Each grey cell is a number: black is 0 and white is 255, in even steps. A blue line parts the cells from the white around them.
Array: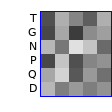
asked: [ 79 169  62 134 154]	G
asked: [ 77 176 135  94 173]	T
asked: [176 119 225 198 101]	N
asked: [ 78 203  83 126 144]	P
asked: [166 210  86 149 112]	Q
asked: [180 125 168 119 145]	D

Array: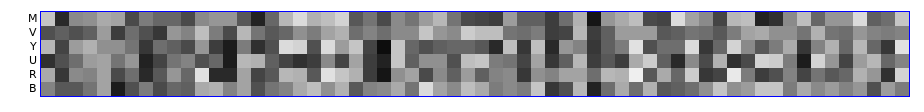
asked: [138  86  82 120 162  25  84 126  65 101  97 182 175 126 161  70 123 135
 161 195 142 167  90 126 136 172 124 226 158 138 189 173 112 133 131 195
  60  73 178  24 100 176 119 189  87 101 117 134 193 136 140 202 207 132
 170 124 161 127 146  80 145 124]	B
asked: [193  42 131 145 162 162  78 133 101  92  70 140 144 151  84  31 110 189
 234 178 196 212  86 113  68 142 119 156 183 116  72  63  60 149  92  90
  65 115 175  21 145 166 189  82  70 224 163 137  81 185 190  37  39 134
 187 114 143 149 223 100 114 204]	M
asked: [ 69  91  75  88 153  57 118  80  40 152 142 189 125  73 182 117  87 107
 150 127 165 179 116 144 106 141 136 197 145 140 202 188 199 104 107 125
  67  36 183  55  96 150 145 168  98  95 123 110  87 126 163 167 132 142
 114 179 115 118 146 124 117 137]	V
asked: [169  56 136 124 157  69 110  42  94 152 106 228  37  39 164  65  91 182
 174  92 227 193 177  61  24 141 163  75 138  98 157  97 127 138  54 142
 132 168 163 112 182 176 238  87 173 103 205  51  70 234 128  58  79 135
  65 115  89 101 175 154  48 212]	R

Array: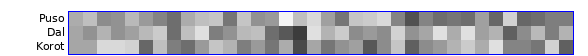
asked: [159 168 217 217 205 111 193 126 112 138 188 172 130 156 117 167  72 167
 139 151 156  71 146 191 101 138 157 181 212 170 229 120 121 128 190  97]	Korot
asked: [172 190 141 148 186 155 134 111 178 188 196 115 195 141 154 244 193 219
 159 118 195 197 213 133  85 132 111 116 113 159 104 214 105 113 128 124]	Puso

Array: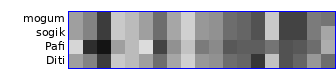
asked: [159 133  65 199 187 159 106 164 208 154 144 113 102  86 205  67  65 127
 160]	sogik
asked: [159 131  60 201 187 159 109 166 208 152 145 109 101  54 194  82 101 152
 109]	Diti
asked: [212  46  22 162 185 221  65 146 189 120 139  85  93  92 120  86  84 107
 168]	Pafi
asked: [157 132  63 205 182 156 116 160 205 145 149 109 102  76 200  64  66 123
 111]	mogum

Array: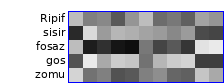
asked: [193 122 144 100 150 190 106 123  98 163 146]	Ripif
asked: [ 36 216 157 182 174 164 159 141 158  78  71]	sisir
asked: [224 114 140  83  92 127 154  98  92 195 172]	zomu

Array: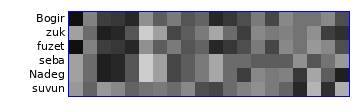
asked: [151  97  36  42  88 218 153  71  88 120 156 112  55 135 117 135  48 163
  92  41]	Nadeg
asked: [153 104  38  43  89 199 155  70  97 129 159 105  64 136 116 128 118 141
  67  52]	zuk

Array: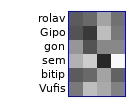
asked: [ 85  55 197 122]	Gipo
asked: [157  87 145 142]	gon
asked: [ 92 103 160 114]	rolav
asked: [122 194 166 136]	Vufis
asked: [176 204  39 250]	sem

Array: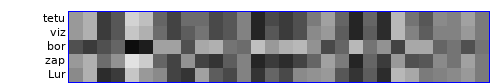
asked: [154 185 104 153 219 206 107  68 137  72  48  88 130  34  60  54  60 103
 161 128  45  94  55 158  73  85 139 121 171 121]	zap
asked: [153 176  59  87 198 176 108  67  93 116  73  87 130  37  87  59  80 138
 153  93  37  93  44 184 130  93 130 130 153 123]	viz
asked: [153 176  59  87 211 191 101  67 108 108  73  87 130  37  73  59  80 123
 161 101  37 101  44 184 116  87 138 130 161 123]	tetu
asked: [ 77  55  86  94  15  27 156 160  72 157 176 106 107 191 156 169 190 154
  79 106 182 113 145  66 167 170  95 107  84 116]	bor

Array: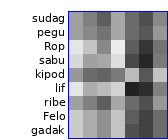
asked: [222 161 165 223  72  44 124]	sabu
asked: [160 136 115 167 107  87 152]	pegu
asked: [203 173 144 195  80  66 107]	gadak
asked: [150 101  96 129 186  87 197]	kipod
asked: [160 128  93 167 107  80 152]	ribe

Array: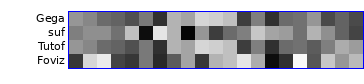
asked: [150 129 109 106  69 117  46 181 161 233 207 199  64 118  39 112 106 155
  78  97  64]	Gega
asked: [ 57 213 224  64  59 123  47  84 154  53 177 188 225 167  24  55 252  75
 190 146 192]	Foviz
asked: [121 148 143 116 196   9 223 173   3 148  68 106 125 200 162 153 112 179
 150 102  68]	suf

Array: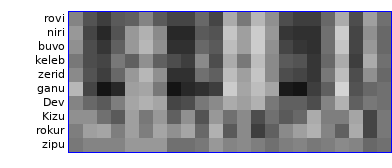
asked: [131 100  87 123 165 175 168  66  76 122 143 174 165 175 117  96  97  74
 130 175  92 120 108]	Dev
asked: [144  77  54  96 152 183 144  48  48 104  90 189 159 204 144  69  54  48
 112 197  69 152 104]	buvo
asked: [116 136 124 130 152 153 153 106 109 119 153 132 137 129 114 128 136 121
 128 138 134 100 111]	zipu
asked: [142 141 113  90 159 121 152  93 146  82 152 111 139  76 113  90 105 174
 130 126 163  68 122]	Kizu

